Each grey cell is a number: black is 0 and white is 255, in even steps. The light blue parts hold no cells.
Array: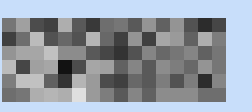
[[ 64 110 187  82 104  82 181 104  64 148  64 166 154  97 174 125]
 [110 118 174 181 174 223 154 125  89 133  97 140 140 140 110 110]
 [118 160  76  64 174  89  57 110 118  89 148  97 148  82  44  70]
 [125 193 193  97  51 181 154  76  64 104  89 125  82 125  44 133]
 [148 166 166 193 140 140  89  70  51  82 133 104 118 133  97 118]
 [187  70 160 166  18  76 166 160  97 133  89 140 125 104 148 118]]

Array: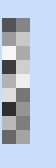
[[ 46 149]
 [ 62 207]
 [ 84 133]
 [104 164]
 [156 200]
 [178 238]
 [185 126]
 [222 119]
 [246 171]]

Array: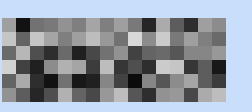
[[100 171  46  18 114  24  32 134  66  11 134  86 140 165  93  60]
 [106 183  79  46 106  32  72 114 146  66 100 106  86 134 134 152]
 [146  93  38  79 177 100  72 152 189  86  46 146 152  72 171 189]
 [159  18 114 121 146 127 165 127 159 121  38 171  93  46 159 140]
 [197 100 197 165 127 159 189 152 114 216 140 203 121 159 127 106]
 [210  66  32 140 177 165  60 189  54  79  46 203 197  54  93  24]]

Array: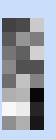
[[ 66  74 202]
 [ 89 149 125]
 [109 194 131]
 [117  96 209]
 [137  81  81]
 [143 175  23]
 [175 181   7]
 [248 236  37]]

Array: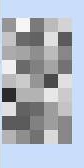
[[ 43 179 179 231 203]
 [ 90  90 129 157 135]
 [149 245 122 187 211]
 [171 164 142 187 135]
 [179 142 114 218 135]
 [187 203 149  74 224]
 [195 106  98 224  90]
 [224  98 106 157 195]
 [239 106 129 164 114]]

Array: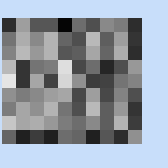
[[ 45 158  86  86   5 109  79 137 124  45]
 [101  32  60  32 109 101  32  86  45 144]
 [116 173 137 179 101  79 185  94 158  52]
 [124 166 144 179 116  79 185  94 152  52]
 [131 185 152 179  86  94 166 101 173  45]
 [144 124 137 158 166  72 158  72 131  79]
 [185  52 116 124 222  72 109  38  79 152]
 [198 166 173 152 124 109 137  94 179  60]
 [229  52 166  66 214 144  60  66 116 131]]

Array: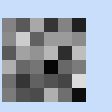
[[ 89 162 147 183  45 190]
 [111  53  97  82  69 220]
 [123  82  75 175 111  13]
 [131  89 168  53 131  32]
 [139 205  97 155 155 139]
 [175 104 117   6 104 123]]

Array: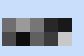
[[ 74  13  96  60 200]
 [111 154 118  40  25]]
